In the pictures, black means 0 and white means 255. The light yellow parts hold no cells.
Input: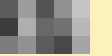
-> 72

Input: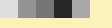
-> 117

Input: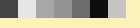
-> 68

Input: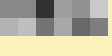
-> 104

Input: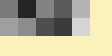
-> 58

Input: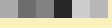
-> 109

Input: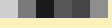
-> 69

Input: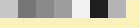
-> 118

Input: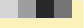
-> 116

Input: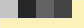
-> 68
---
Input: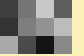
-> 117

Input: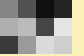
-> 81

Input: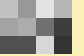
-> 152

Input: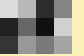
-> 184

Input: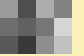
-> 78

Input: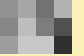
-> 166
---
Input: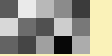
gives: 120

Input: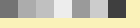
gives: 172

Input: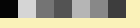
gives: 116

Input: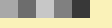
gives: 128

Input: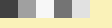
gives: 160

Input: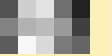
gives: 131
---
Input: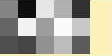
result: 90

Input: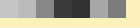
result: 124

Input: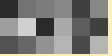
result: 180

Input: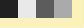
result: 170

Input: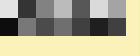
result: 64

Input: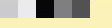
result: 82

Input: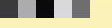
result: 110

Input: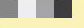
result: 61

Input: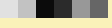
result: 102

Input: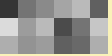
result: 174
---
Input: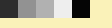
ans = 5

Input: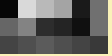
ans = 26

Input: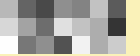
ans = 131

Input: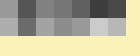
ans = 96

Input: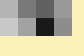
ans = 200

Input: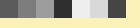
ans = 238
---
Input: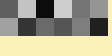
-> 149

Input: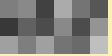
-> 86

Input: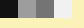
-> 241

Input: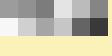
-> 133

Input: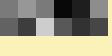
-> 141

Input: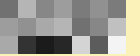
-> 123
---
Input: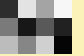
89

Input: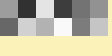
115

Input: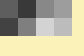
136

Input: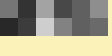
96

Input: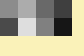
105

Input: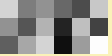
191

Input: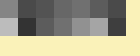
92
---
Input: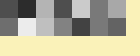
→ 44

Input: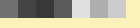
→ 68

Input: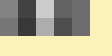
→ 66

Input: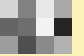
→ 129

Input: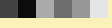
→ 12

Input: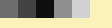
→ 67
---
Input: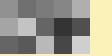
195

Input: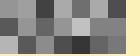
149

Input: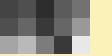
102

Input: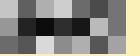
35

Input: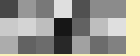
212

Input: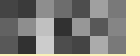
142

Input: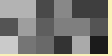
158
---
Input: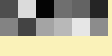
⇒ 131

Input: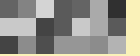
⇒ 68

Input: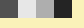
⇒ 81

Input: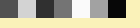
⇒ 81

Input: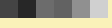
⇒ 68

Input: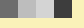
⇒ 109

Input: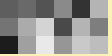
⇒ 28

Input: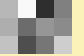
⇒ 194

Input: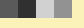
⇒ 90

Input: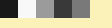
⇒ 25
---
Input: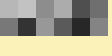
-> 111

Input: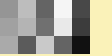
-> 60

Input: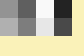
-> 35

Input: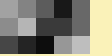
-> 104

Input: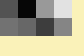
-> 226

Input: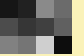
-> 96

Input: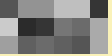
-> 170

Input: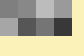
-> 154

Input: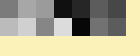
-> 71

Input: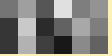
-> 126
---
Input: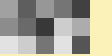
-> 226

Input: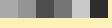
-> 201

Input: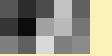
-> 127

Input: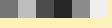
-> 140

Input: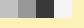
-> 57

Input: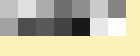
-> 232
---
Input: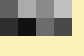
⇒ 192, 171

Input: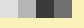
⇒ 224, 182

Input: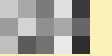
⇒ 233, 223

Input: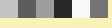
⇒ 248, 195

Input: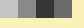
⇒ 196, 137

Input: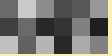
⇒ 202, 192
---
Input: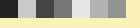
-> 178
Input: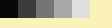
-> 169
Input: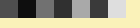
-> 58
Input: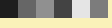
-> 229
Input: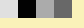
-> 171
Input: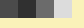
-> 107
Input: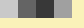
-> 56
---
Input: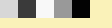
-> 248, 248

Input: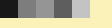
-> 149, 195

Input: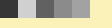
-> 97, 208

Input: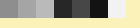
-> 39, 242

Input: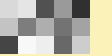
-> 174, 248

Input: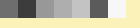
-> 174, 247
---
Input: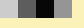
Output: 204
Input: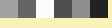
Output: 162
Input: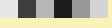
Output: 231
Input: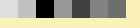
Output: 222
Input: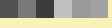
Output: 81
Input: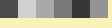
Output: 77
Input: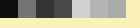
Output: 14
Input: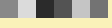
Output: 136
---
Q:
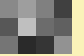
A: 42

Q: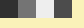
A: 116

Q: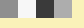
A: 247

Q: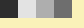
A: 227

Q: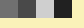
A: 73

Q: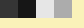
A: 22

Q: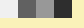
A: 97

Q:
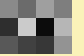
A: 65

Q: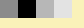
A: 0

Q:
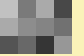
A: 104
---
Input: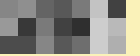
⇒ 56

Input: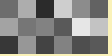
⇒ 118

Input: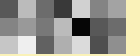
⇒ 153

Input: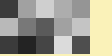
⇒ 120

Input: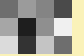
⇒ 30

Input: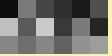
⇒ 89

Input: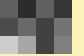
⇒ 105
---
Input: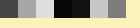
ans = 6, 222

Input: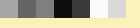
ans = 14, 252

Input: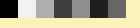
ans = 63, 242

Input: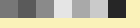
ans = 229, 229

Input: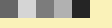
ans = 124, 213

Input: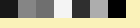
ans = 244, 244

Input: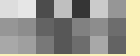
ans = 87, 230

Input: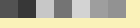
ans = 116, 211
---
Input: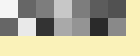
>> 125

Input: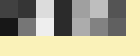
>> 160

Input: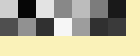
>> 188

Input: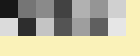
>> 177

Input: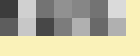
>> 134

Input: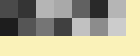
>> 97
